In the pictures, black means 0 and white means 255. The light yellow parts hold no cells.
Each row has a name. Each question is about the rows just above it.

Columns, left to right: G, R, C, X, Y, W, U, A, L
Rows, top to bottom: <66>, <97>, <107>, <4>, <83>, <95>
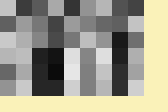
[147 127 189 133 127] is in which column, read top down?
W
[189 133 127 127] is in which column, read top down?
W
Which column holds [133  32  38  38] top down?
C
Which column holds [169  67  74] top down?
X
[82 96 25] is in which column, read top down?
A
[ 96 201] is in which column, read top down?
G
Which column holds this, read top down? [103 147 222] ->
U

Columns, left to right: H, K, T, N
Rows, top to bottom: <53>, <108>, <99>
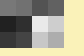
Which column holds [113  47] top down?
K
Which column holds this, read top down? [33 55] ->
H

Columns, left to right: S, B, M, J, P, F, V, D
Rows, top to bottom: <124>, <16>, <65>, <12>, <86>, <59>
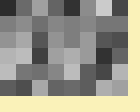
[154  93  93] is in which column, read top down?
F
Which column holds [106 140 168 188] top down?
B
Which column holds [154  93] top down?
F
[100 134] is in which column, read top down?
J
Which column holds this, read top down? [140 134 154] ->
F
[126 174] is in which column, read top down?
P
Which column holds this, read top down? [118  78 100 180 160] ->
D

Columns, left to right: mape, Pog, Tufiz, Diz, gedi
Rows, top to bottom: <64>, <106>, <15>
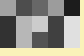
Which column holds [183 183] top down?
Pog
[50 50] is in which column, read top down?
mape
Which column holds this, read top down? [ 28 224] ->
gedi

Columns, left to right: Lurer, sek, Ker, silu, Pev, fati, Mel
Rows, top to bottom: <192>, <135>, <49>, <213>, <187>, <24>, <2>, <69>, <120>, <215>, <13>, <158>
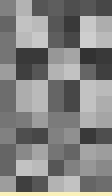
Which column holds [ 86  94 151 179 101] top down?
silu
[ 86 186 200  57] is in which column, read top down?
Ker
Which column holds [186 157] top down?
Ker
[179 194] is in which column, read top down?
sek
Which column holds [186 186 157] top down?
Ker

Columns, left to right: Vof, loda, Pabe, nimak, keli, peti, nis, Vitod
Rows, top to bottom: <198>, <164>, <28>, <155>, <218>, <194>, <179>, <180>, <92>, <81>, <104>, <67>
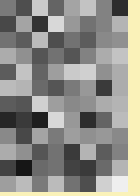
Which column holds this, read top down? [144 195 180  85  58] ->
loda
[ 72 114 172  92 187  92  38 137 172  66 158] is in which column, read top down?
Vof
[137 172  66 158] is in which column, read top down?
Vof
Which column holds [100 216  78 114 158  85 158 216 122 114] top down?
nimak
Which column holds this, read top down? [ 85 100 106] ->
Pabe
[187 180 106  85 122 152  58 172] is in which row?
<194>
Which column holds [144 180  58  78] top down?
peti

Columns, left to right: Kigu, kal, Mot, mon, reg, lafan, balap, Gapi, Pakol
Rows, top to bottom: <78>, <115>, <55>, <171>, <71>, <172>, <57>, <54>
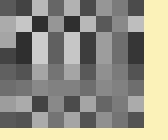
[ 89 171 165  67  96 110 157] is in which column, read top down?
Kigu
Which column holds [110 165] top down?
lafan
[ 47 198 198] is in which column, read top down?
reg
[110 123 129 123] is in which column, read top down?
Gapi
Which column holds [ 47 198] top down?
reg
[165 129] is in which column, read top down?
reg

